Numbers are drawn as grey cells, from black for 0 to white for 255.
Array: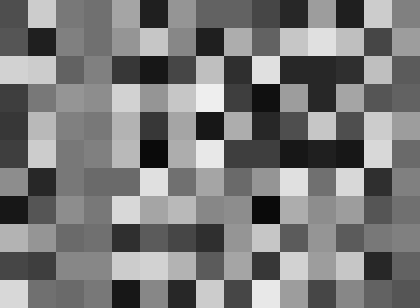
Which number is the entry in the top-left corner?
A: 78
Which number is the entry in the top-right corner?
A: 128
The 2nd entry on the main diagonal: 31
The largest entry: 238
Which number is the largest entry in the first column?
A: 216
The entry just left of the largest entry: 198
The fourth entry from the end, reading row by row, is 70
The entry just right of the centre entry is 62
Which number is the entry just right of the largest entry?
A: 62
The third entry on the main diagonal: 98
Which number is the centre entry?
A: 232
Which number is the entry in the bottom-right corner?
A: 85
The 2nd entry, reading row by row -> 204
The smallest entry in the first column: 23
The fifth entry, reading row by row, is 165
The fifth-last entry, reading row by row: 157
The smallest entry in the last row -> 23
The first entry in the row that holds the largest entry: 62
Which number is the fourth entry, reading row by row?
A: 112
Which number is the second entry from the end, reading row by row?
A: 98
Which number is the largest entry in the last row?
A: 232
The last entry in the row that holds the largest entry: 98

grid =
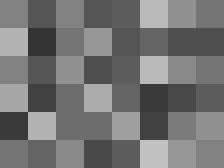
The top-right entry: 116
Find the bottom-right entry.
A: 129
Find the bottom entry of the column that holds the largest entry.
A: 193
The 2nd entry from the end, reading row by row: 151
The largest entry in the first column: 179
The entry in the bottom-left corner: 116
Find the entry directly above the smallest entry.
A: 85
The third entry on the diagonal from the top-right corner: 185
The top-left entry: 129
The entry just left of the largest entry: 93
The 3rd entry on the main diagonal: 145
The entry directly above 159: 100
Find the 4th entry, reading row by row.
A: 85
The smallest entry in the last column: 79

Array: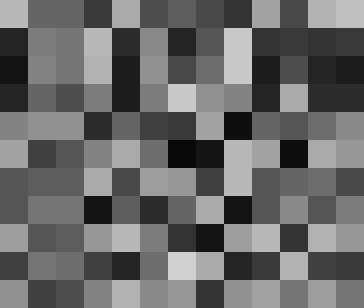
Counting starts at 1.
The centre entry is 8
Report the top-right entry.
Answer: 192
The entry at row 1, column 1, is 184
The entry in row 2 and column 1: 36
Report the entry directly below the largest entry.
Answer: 151
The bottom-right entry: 117
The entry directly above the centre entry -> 57
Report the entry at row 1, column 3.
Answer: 101
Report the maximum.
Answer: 208
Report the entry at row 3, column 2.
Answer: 131
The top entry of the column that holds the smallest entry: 93
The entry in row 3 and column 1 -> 20
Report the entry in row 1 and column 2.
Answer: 101
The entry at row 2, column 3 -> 117
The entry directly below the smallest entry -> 151
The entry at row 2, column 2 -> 124
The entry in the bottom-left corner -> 145
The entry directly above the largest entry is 51

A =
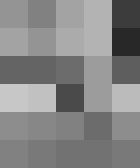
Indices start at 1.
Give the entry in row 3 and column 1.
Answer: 100
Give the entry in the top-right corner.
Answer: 60
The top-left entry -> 148
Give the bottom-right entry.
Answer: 121
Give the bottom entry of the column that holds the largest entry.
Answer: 129
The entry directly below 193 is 135
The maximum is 199
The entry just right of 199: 193
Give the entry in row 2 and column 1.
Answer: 163

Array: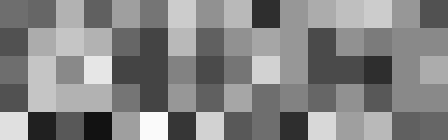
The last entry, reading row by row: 102
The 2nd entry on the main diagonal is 172
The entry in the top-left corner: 110
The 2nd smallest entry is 32
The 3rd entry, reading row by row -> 178
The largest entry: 250
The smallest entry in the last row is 18
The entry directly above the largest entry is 68
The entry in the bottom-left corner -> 224
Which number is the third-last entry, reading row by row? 185
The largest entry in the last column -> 172
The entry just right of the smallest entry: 159
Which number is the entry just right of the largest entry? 54
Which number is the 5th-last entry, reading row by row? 216
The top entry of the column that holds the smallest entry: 96
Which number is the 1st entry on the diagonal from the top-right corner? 81
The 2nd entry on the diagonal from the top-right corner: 137
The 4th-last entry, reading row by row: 159
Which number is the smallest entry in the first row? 46
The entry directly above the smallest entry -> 178
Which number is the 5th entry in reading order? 159
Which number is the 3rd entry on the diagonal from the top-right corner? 46
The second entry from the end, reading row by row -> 96

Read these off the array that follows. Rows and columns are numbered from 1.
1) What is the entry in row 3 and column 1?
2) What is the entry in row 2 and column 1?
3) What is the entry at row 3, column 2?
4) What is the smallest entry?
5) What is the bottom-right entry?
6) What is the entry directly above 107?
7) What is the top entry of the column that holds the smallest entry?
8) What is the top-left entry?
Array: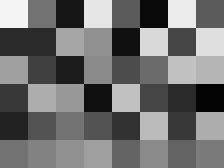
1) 159
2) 42
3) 63
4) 3
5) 122
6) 217
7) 91
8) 244

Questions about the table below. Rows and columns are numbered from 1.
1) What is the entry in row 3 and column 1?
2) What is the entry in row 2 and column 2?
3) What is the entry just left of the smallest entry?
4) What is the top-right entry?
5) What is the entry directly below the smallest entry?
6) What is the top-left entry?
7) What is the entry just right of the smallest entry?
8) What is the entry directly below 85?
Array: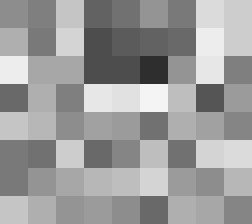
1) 237
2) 121
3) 77
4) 205
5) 244
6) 141
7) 148
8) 161

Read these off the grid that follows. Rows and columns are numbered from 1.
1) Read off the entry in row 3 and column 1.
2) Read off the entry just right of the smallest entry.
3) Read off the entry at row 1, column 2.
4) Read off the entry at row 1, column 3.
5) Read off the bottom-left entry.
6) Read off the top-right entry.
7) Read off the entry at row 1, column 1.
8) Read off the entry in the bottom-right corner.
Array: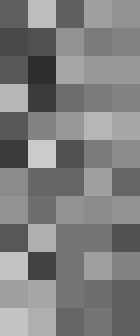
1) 87
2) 167
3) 189
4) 95
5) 195
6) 146
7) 95
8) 95

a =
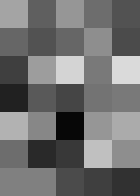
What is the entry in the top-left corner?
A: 164
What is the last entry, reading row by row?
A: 49
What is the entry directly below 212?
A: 69
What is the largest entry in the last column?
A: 218
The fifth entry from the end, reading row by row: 128
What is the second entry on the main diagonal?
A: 82
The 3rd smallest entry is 41
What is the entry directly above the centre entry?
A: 212

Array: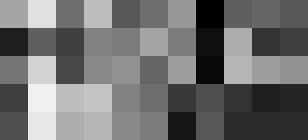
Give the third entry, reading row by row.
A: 110
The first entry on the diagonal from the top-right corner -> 87
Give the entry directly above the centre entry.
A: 165
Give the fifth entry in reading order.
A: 87
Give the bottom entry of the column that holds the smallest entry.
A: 87
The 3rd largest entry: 224
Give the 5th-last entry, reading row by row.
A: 23
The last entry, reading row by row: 43
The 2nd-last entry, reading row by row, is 43
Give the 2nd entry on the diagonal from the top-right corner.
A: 51
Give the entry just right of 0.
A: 95
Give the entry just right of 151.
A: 0
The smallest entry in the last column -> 37
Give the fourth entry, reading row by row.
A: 189
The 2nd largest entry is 232
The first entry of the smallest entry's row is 165
